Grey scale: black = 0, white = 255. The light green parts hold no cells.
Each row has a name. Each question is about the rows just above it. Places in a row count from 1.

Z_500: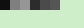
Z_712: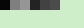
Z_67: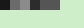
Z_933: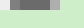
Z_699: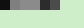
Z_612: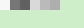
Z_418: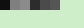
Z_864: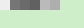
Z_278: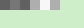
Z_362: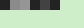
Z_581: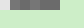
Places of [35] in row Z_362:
1 4 6
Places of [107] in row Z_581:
3 5 6
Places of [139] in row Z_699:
3 4
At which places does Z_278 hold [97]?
1 3
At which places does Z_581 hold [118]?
2 4
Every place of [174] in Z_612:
6

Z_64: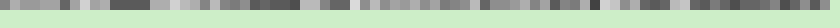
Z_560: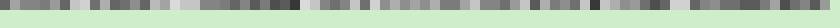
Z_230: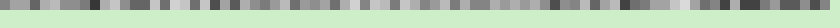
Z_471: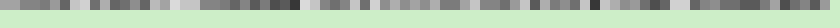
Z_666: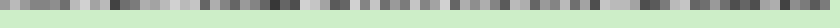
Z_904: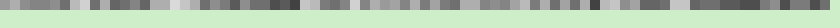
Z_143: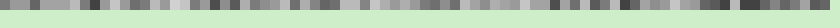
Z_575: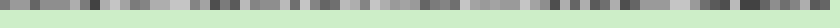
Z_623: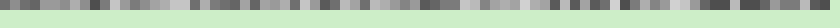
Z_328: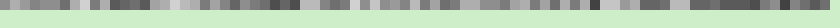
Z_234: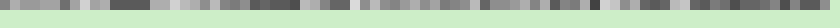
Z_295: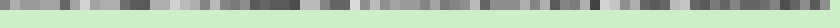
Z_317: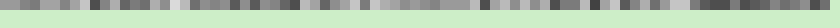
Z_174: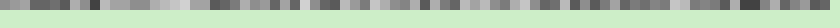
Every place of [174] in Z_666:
15 22 47 49 53 78
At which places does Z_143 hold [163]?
5 6 7 48 51 54 55 57 65 69 81

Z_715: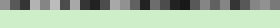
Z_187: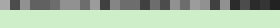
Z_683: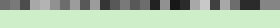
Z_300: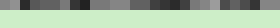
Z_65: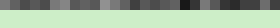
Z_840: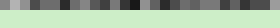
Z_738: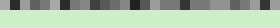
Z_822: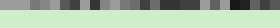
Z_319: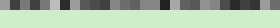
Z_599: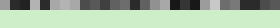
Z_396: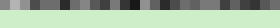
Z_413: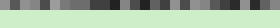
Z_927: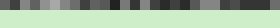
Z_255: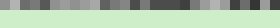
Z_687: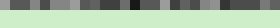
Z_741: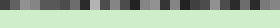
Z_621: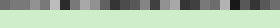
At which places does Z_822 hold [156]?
1 2 3 6 9 12 21 23
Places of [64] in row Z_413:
10 11 17 23
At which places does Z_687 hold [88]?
2 3 9 15 16
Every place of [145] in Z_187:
3 7 8 18 21 23

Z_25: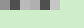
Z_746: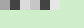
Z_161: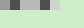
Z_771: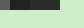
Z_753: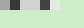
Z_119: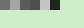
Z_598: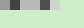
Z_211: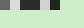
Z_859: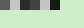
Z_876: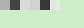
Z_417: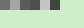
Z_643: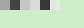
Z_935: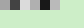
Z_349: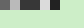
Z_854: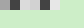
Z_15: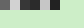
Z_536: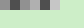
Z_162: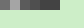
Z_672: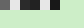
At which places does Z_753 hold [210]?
3 4
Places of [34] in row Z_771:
2 3
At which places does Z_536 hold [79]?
2 5

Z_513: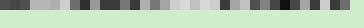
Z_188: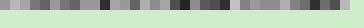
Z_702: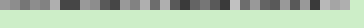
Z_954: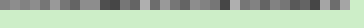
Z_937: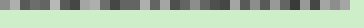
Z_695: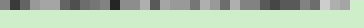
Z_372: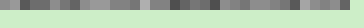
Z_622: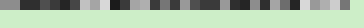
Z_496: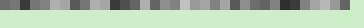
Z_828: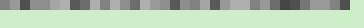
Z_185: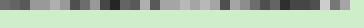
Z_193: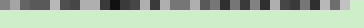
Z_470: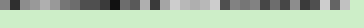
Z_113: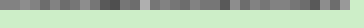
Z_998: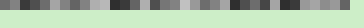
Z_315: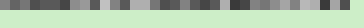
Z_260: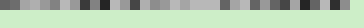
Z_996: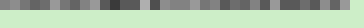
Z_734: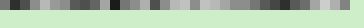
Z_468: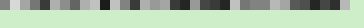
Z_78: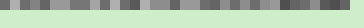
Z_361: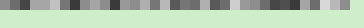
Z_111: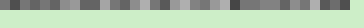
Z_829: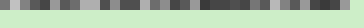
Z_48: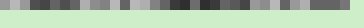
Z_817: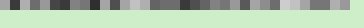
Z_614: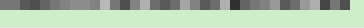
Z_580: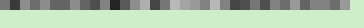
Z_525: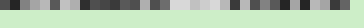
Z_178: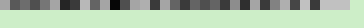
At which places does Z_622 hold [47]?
3 4 24 27
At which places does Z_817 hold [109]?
4 17 18 28
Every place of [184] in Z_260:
7 12 18 20 21 22 25 33
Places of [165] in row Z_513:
17 24 31
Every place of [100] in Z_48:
6 8 13 17 23 29 32 33 34

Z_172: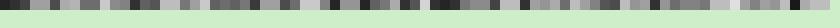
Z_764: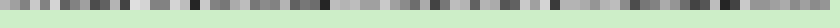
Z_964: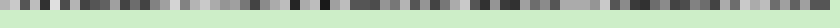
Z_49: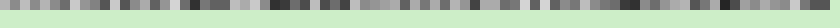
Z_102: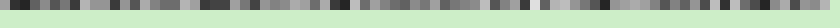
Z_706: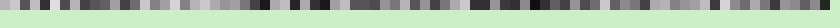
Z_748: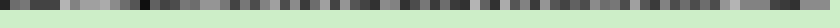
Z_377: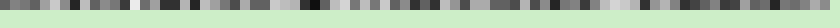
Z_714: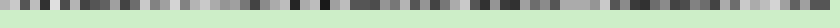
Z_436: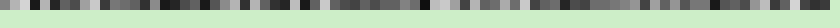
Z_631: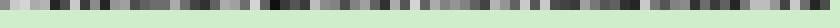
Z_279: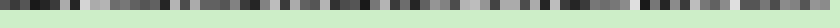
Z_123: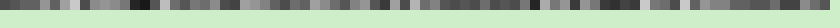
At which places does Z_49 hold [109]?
7 19 30 34 45 51 62 66
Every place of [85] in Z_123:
2 16 19 35 38 45 47 51 76 77 83
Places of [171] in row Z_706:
22 28 31 46 66 76
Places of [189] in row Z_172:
17 18 51 52 58 63 72 73 79 82 83
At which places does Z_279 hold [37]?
5 8 17 26 42 55 58 67
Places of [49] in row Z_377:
17 18 31 42 44 65 69

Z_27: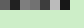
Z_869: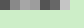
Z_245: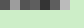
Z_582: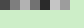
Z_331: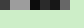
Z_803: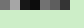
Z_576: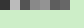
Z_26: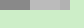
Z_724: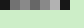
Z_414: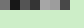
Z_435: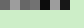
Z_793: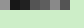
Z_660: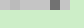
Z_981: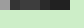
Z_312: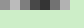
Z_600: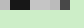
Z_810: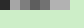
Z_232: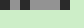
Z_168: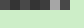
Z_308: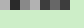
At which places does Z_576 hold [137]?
4
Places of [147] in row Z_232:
2 4 5 6
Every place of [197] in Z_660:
1 3 4 5 7
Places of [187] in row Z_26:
4 5 6

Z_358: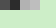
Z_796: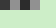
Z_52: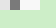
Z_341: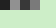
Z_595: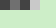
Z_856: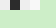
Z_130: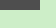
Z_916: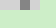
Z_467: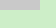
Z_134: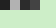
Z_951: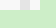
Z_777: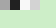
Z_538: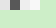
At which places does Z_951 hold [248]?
1 2 4
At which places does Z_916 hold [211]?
1 2 4
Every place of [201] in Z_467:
1 2 3 4
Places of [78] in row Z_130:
1 2 3 4
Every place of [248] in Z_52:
3 4
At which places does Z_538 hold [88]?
2
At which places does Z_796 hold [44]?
3

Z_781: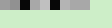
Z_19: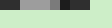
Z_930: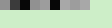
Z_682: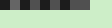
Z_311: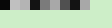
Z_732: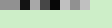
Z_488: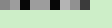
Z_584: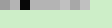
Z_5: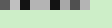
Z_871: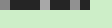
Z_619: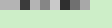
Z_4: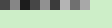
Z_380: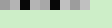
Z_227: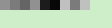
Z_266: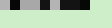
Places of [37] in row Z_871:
2 3 4 6 7 9
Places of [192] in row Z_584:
7 9
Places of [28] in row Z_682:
1 3 5 7
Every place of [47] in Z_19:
1 2 8 9
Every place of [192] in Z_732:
7 9
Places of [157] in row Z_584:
1

